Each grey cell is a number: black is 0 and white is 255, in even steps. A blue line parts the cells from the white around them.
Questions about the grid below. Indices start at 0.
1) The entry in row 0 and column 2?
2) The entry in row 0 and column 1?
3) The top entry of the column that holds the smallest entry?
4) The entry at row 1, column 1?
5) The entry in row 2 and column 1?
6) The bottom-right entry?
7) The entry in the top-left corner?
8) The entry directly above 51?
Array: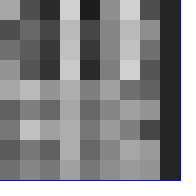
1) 43
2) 78
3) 29
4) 103
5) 91
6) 37
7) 166
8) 57

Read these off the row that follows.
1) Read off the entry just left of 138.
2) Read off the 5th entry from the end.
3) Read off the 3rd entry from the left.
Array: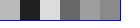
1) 158
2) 32
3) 220

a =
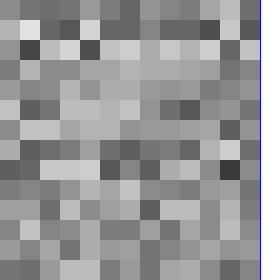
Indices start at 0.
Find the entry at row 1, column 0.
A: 179
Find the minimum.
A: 58
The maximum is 226
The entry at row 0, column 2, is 110
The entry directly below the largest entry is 71
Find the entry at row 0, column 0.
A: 139
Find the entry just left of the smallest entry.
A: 139
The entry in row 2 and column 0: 147
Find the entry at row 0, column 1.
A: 116
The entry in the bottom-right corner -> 132
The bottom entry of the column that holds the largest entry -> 110
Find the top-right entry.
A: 110
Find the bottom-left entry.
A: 116
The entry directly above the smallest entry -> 205
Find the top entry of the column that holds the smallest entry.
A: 187
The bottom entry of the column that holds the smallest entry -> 102

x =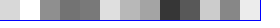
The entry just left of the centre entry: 223
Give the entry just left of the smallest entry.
164

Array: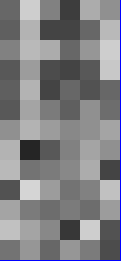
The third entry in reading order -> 129
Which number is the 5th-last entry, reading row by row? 150
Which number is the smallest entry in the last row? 76
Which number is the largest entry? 213
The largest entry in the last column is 206
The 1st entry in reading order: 103
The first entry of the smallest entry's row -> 179
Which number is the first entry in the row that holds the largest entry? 82
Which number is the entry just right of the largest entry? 156
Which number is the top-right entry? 144
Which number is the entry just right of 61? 172
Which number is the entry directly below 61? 68
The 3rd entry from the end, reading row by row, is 150
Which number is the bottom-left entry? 115
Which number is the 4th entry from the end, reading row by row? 103
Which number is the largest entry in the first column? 193
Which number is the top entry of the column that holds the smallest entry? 206
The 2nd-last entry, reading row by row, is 123
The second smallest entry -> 55

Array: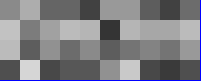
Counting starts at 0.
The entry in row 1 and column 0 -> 194
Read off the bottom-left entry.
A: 79
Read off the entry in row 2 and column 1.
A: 93
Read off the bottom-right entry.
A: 79
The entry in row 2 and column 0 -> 187
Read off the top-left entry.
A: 138
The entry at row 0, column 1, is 173
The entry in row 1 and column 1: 124
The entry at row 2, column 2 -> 145
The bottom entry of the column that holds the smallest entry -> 145
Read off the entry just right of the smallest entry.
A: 181
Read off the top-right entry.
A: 108

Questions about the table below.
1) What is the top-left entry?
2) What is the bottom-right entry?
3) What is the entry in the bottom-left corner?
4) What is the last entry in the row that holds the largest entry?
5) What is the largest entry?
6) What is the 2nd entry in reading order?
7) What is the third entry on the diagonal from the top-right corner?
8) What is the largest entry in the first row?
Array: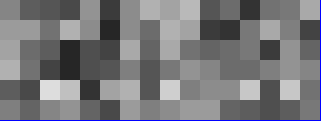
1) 133
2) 120
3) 127
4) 114
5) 221
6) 93
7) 59
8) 185

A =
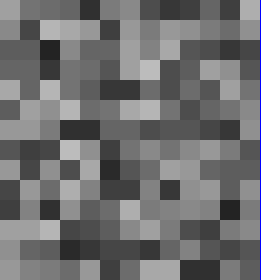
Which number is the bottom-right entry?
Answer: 93
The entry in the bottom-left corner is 152
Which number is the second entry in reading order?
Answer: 115
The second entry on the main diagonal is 70
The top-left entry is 160
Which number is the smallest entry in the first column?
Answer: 63
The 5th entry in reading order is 48
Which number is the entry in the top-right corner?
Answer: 174
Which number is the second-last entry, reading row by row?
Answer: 123
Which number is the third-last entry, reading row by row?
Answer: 48
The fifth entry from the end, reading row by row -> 168
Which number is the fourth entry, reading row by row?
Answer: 101

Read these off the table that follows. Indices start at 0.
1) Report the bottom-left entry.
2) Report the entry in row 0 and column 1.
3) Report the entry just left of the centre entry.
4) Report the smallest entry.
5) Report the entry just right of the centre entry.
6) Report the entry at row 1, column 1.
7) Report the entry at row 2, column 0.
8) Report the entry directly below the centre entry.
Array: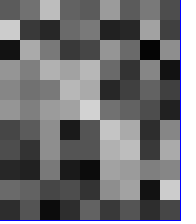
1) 45
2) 113
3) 162
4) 5
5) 113
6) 57
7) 18
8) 84

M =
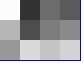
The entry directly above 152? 181
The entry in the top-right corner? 90
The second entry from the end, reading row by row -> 197
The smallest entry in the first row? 50

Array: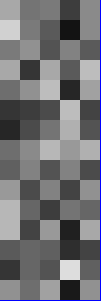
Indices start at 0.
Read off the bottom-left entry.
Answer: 145
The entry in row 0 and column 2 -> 122
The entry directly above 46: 32
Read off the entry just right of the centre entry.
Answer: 153
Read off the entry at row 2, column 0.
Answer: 122
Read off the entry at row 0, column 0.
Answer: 168
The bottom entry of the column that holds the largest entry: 25
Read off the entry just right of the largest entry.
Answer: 96
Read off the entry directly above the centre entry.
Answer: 116
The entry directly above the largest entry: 46
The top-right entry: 138
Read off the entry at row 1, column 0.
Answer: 209
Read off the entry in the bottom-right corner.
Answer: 145
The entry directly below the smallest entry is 130
